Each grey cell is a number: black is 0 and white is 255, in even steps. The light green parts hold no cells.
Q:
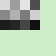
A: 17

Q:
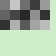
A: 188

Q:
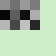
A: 38

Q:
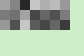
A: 59

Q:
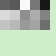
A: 110

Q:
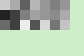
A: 195

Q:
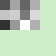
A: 176
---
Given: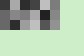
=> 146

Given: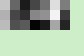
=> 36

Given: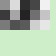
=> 230

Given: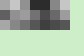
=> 86

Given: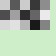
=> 131

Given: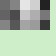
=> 56

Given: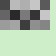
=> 133

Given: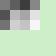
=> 246
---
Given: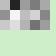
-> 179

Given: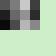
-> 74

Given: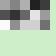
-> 208

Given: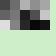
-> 39

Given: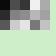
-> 228

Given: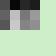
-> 200

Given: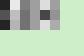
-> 159

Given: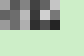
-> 47
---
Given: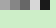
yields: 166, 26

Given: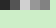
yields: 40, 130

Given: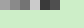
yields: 162, 79

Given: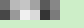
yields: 112, 123

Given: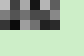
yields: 190, 42

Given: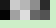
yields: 22, 83

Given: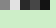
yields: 133, 19
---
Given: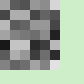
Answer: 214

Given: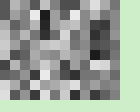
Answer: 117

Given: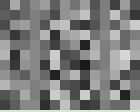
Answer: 83

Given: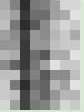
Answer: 213

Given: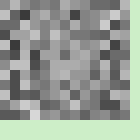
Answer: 182
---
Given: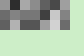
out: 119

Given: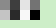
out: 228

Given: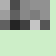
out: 136

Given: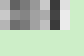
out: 133

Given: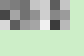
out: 114

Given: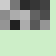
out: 183
